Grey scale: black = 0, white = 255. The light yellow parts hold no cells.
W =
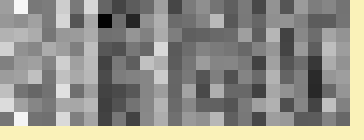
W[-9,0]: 158
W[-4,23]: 150
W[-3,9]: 88
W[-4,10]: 134
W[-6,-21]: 158
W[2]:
[178, 184, 172, 118, 152, 155, 171, 112, 114, 149, 129, 172, 126, 95, 98, 105, 108, 159, 94, 182, 66, 136, 109, 165, 147]
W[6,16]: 104
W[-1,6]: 164
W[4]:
[128, 155, 160, 132, 207, 160, 186, 66, 121, 94, 193, 175, 92, 118, 156, 133, 134, 122, 66, 161, 85, 109, 55, 172, 146]
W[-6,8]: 80
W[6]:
[191, 116, 102, 114, 224, 111, 158, 67, 74, 88, 134, 157, 101, 163, 73, 174, 104, 104, 65, 167, 146, 127, 40, 105, 149]
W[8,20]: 152
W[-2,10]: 135
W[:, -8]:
[122, 121, 159, 104, 122, 132, 104, 122, 120]
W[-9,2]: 120
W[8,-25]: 118
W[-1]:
[118, 244, 114, 112, 217, 127, 164, 66, 119, 66, 137, 173, 112, 153, 144, 183, 96, 120, 71, 158, 152, 91, 92, 131, 103]
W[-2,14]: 98
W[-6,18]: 130
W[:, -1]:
[115, 116, 147, 157, 146, 158, 149, 129, 103]
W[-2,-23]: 134
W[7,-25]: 220
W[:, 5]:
[121, 85, 155, 127, 160, 169, 111, 167, 127]
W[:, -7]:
[72, 102, 94, 130, 66, 106, 65, 160, 71]
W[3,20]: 68
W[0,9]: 92

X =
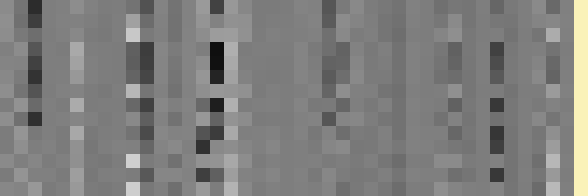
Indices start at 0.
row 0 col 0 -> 139
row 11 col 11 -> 128
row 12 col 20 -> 126
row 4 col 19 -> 124
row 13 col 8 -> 124
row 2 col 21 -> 127
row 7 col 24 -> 102
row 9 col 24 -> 110
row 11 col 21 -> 127
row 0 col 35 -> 102
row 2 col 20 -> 126
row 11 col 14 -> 146
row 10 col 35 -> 63
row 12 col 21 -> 129
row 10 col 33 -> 116
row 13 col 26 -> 127
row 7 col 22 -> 121
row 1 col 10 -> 108
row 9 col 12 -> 130
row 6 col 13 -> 130
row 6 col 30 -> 125
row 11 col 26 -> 127
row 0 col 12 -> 115
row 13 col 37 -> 125
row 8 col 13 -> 130
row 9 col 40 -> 125
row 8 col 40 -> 128
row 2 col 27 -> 117
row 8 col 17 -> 140
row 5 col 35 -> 89
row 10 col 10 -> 102
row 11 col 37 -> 125
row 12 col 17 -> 130
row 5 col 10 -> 70
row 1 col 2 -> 62
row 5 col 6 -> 128
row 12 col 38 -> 118
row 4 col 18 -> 125
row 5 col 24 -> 110
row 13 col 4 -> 127

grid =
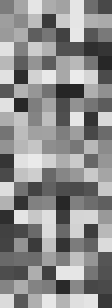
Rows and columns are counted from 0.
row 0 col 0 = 124
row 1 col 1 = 138
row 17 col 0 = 67
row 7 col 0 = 225
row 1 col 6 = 175
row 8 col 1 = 196
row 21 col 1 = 88
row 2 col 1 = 173
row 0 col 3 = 172
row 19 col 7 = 81
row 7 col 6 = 117
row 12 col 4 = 134
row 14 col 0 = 178
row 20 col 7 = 74
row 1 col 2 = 189
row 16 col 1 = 72
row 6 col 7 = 144
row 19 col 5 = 230
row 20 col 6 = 71
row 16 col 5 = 210
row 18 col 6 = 149
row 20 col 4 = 41
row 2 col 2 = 94
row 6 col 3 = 114
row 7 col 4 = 75
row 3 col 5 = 81
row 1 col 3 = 58
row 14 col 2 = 129
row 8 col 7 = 217
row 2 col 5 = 231
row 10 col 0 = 147
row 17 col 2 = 58
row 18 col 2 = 108
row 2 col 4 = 65

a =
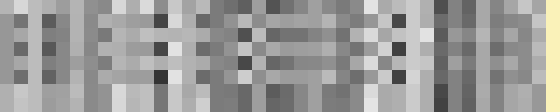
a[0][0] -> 180
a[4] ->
[151, 167, 188, 127, 136, 158, 142, 125, 181, 171, 191, 175, 190, 178, 171, 136, 131, 72, 178, 102, 115, 135, 136, 144, 122, 167, 218, 135, 182, 203, 197, 97, 159, 123, 168, 143, 168, 140, 172]
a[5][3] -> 98
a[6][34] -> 171
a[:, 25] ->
[138, 124, 178, 115, 167, 110, 138, 138]
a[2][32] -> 152
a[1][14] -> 104
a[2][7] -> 121
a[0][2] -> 188
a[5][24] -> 133
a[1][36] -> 135
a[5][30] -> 174
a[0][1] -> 215
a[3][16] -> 147
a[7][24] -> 122
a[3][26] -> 155
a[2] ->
[151, 167, 188, 127, 131, 179, 139, 121, 181, 171, 191, 181, 179, 183, 171, 136, 131, 80, 187, 102, 115, 115, 131, 144, 114, 178, 218, 166, 194, 203, 226, 91, 152, 134, 181, 133, 166, 135, 172]
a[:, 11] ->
[141, 69, 181, 70, 175, 52, 118, 118]
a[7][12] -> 200
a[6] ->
[176, 199, 188, 159, 161, 187, 138, 147, 216, 185, 191, 118, 200, 168, 187, 123, 121, 104, 158, 92, 107, 135, 160, 122, 114, 138, 218, 170, 175, 203, 174, 72, 130, 100, 171, 131, 166, 175, 152]
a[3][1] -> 105
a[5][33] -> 105
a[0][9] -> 174
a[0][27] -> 170
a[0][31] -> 79
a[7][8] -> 215
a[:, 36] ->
[166, 135, 166, 137, 168, 144, 166, 166]
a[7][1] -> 195
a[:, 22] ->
[160, 160, 131, 160, 136, 160, 160, 160]
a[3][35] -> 109
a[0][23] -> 137

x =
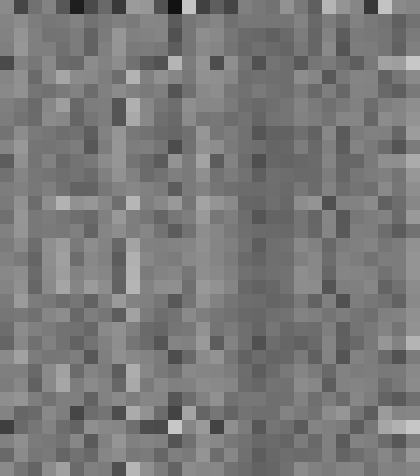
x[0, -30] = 138
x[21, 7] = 127
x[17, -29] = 138
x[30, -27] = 131
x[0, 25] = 134
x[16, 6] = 100
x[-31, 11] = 120
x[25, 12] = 77
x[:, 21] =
[121, 131, 125, 120, 89, 141, 123, 132, 130, 111, 125, 104, 106, 119, 141, 117, 117, 137, 128, 142, 141, 122, 131, 111, 97, 122, 133, 140, 130, 122, 91, 124, 107, 139]
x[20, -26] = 165
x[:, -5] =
[134, 130, 123, 125, 94, 132, 131, 129, 134, 123, 132, 103, 119, 116, 130, 120, 127, 128, 125, 132, 128, 126, 117, 116, 105, 131, 124, 132, 135, 117, 93, 131, 110, 133]
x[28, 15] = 145
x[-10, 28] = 130
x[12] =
[113, 133, 119, 116, 111, 115, 107, 128, 146, 129, 107, 114, 127, 122, 143, 114, 124, 114, 95, 111, 109, 106, 106, 125, 102, 119, 124, 128, 116, 151]
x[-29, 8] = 109
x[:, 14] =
[65, 126, 142, 137, 148, 145, 137, 135, 118, 150, 145, 163, 143, 130, 163, 153, 141, 144, 141, 142, 153, 146, 126, 146, 154, 139, 133, 140, 130, 101, 154, 141, 148, 134]
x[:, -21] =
[155, 122, 128, 122, 113, 179, 129, 176, 169, 120, 125, 116, 129, 135, 182, 126, 125, 163, 176, 178, 181, 130, 162, 127, 117, 136, 173, 169, 125, 171, 111, 128, 120, 182]
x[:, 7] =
[105, 121, 123, 128, 130, 126, 128, 126, 125, 130, 125, 139, 128, 119, 136, 128, 133, 131, 129, 134, 141, 127, 118, 137, 129, 127, 124, 131, 130, 116, 136, 129, 134, 124]
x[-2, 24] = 100
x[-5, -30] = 131
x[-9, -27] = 118
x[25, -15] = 147
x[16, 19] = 106
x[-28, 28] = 95
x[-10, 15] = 93
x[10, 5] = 125
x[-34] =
[138, 70, 113, 131, 87, 30, 74, 105, 57, 155, 151, 82, 18, 196, 65, 94, 69, 128, 120, 114, 146, 121, 95, 181, 148, 134, 56, 195, 138, 133]
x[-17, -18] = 131
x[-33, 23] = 124
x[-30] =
[74, 130, 119, 138, 107, 104, 140, 130, 141, 113, 92, 82, 181, 124, 148, 77, 143, 115, 81, 116, 110, 89, 118, 123, 110, 94, 121, 162, 158, 199]
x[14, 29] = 135
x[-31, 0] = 127
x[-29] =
[133, 144, 106, 137, 166, 139, 137, 126, 109, 179, 128, 145, 134, 120, 145, 143, 135, 110, 113, 111, 110, 141, 134, 88, 121, 132, 131, 98, 118, 138]
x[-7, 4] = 166
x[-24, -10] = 103

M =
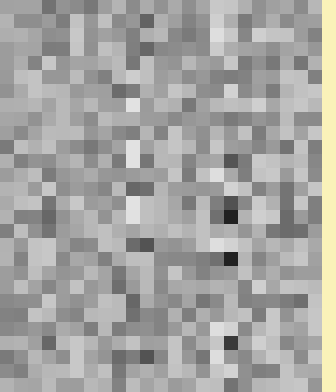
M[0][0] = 162
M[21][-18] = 145
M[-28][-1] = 183
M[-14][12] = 167
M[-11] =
[178, 152, 195, 199, 160, 133, 139, 192, 186, 107, 83, 153, 147, 158, 193, 222, 210, 193, 163, 183, 168, 191, 169]
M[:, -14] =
[139, 151, 128, 127, 119, 205, 125, 226, 176, 127, 226, 226, 155, 103, 226, 225, 164, 107, 190, 165, 154, 103, 112, 142, 194, 125, 163, 188]
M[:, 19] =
[160, 174, 196, 143, 120, 156, 124, 167, 140, 168, 154, 194, 200, 157, 177, 200, 120, 183, 159, 174, 167, 137, 200, 200, 191, 200, 131, 186]
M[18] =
[179, 131, 195, 199, 137, 168, 161, 128, 170, 190, 191, 139, 136, 136, 127, 112, 33, 181, 133, 159, 186, 198, 161]
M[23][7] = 184
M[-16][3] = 123
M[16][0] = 127
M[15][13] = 160
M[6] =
[146, 170, 195, 186, 182, 153, 161, 159, 107, 125, 176, 161, 197, 183, 142, 138, 210, 138, 157, 124, 180, 193, 198]
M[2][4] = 145
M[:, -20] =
[114, 155, 142, 124, 199, 151, 186, 163, 170, 186, 192, 142, 123, 199, 117, 103, 116, 199, 199, 163, 134, 199, 185, 138, 103, 163, 183, 186]
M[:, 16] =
[197, 174, 200, 173, 199, 125, 210, 191, 122, 151, 157, 84, 169, 210, 81, 33, 178, 210, 33, 153, 174, 185, 183, 210, 58, 152, 210, 115]
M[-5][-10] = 183
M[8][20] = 187
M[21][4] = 156
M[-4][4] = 185
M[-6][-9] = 175
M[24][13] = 139
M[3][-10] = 146
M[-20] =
[166, 164, 146, 170, 185, 159, 140, 186, 175, 176, 156, 155, 138, 151, 156, 142, 122, 133, 149, 140, 187, 139, 138]
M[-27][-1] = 159
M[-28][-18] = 139
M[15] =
[178, 129, 131, 103, 147, 170, 184, 147, 184, 225, 191, 184, 171, 160, 193, 112, 33, 179, 207, 200, 107, 155, 126]
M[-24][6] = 163
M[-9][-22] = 146
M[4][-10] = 183
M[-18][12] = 197
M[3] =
[156, 165, 164, 124, 125, 197, 145, 192, 180, 127, 103, 136, 140, 146, 139, 203, 173, 163, 159, 143, 163, 170, 151]
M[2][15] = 222
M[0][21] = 139
